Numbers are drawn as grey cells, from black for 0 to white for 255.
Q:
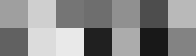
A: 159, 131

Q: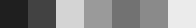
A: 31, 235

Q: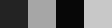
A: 35, 200

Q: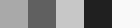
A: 169, 249

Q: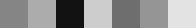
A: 133, 227

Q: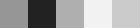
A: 150, 203

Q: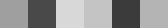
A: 159, 180

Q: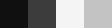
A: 16, 195

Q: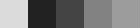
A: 219, 156
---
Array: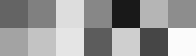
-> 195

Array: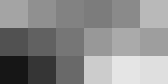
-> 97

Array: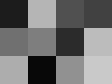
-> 126

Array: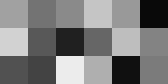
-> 88

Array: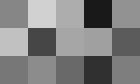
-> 70

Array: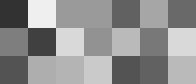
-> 64
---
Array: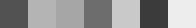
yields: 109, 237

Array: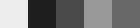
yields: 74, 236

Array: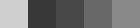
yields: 72, 207

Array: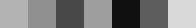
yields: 158, 217

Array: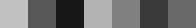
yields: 179, 193

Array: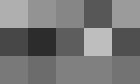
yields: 93, 190

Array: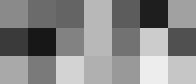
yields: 184, 237

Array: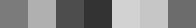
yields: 51, 210
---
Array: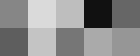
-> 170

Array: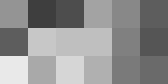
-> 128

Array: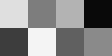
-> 96

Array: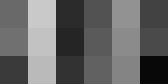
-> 139

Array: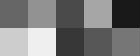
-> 87

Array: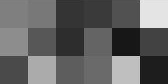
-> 23
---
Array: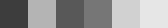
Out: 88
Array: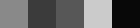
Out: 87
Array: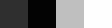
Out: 191
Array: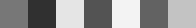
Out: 229
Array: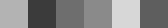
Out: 110
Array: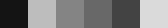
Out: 132
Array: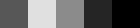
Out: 139
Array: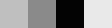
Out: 3
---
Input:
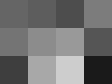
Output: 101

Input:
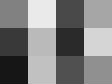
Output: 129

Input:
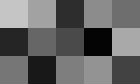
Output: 197

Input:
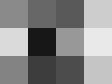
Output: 138

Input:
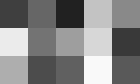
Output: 63

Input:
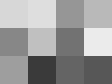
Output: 215

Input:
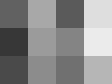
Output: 97

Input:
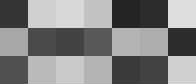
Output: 53

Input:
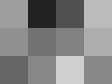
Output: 158

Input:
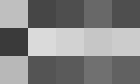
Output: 191
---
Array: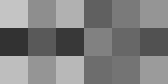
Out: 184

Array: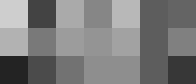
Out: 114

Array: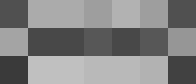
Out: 192

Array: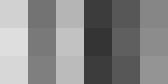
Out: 187

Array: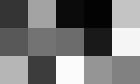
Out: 251

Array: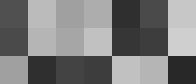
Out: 67
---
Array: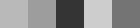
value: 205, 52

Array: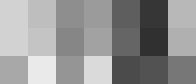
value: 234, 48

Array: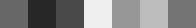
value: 239, 39

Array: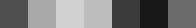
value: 209, 23

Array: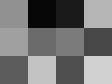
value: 209, 7

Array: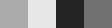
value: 231, 36

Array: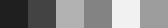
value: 241, 31

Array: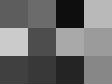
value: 203, 14
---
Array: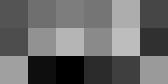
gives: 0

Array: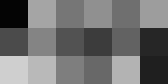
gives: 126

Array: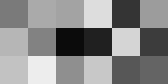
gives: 143

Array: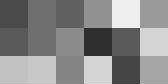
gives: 133

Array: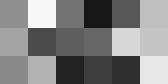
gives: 35

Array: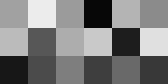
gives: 126
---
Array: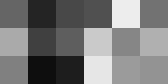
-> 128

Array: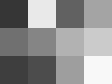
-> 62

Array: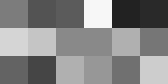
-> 99

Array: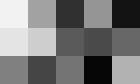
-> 128

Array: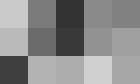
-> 63

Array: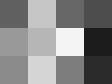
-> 139

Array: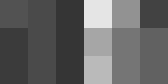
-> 59

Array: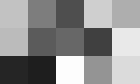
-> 37
